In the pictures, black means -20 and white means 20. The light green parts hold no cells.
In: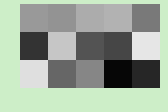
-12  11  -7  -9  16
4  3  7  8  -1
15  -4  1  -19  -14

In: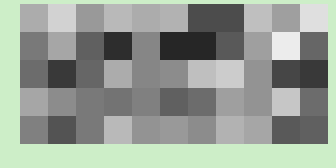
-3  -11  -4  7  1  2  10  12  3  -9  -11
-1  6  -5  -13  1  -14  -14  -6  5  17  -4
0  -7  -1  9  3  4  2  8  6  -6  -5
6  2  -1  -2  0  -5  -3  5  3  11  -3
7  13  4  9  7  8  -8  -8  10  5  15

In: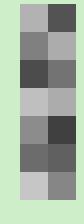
-8  -2
-3  -5
0  7
2  -10
8  -7
10  7
11  1

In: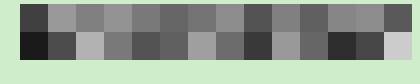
-16  -8  8  -1  -7  -5  5  -3  -11  4  -4  -13  -9  12
-10  4  0  3  -1  -4  -2  2  -7  0  -5  1  2  -6

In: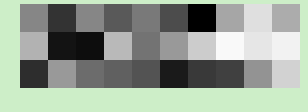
-13  4  -3  -5  -7  -16  -11  -10  3  13
1  -12  1  -6  -1  -8  -20  6  15  7
8  -17  -18  9  -2  4  12  19  16  18

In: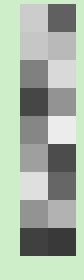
-10  -11
-9  3
0  14
1  17
3  8
5  -8
11  9
12  -5
15  -4

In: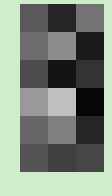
-8  -17  -12
-7  -10  -9
-6  -14  -2
-4  0  -14
-3  2  -16
4  10  -19
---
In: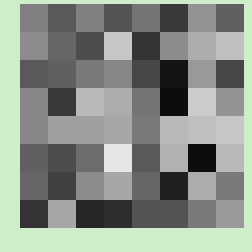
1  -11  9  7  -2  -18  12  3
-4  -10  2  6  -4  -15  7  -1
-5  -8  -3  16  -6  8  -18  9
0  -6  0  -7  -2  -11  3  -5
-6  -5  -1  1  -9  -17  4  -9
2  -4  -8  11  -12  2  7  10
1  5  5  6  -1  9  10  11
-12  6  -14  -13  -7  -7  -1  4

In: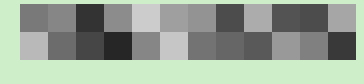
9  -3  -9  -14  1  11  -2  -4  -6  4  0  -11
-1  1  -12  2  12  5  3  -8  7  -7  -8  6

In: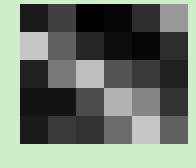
-17  -17  -8  8  1  -12
-16  -11  -12  -3  11  -5
-16  -10  -20  -19  -13  4
11  -5  -14  -18  -19  -13
-15  -1  10  -7  -11  -15

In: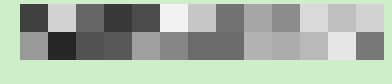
4  -14  -7  -6  5  1  -3  -3  8  7  9  16  -1
-10  13  -4  -11  -8  18  11  -2  6  2  14  10  13

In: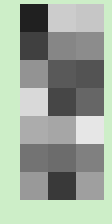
4  -11  5
14  -9  -4
3  -6  -7
-2  -3  0
-10  1  2
7  6  16
-15  12  11

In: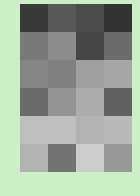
-11  -6  -8  -12
8  -2  12  4
1  0  5  6
-1  2  -9  -3
-3  3  7  -5
10  10  8  9
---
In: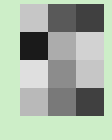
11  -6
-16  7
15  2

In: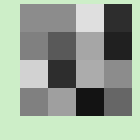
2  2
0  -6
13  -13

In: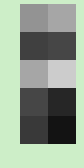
3  6
-10  -9
6  12

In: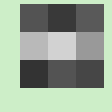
-7  -11
9  13
-12  -7

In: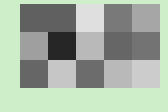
-5  -5
5  -14
-4  11

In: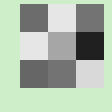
-3  16
16  6
-4  -2
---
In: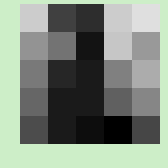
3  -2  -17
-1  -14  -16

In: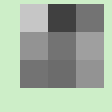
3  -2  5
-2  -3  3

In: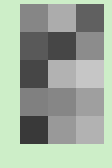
-6  -9  2
-9  8  11

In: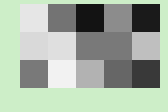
14  15  -1
-1  18  8

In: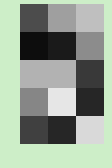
-18  -16  2
8  8  -11

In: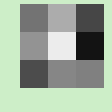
3  17  -17
-8  1  0

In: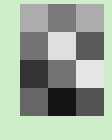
-2  15  -6
-12  -2  16

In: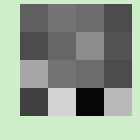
-8  -4  2
6  -2  -3

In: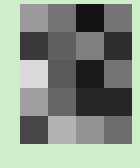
-11  -5  0
14  -6  -16
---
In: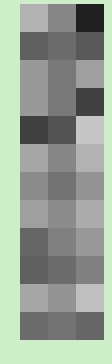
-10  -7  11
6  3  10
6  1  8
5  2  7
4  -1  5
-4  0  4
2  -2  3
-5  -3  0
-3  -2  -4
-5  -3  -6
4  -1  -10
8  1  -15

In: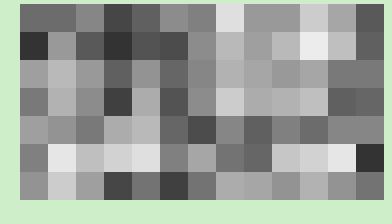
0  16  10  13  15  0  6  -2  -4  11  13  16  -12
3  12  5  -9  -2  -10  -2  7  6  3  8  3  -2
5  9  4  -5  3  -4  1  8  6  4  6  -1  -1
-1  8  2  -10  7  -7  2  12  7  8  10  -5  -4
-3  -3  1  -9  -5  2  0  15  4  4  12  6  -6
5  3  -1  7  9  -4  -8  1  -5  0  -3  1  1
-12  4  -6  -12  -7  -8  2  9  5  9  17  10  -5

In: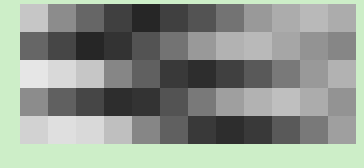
13  15  14  10  1  -5  -11  -13  -11  -6  -1  5
16  14  11  1  -5  -11  -13  -10  -6  -1  4  8
11  2  -4  -10  -14  -10  -7  -2  4  7  9  7
2  -5  -9  -13  -12  -7  -1  5  8  10  7  3
-4  -9  -14  -12  -7  -2  4  8  9  6  3  1

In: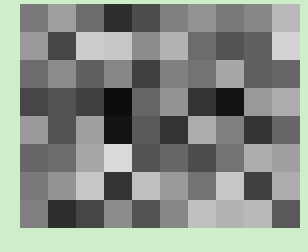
4  -9  12  11  2  8  -3  -7  -5  13
-1  3  11  -12  10  4  -2  11  -10  7
-4  -3  6  14  -7  -4  -8  -2  7  5
4  -7  5  -17  -6  -12  7  0  -12  -4
-1  5  -3  -13  -8  0  3  -1  1  9
-3  2  -5  1  -10  0  -2  6  -5  -4
0  -13  -9  2  -7  1  10  8  9  -6
-9  -7  -10  -18  -4  3  -12  -17  4  7

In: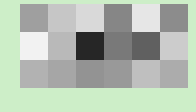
5  11  14  1  16  2
8  6  3  4  10  7
18  9  -14  -1  -5  12

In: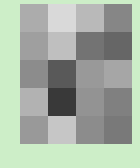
7  14  9  1
2  -6  4  6
8  -11  3  0
4  11  2  -1
5  10  -2  -4
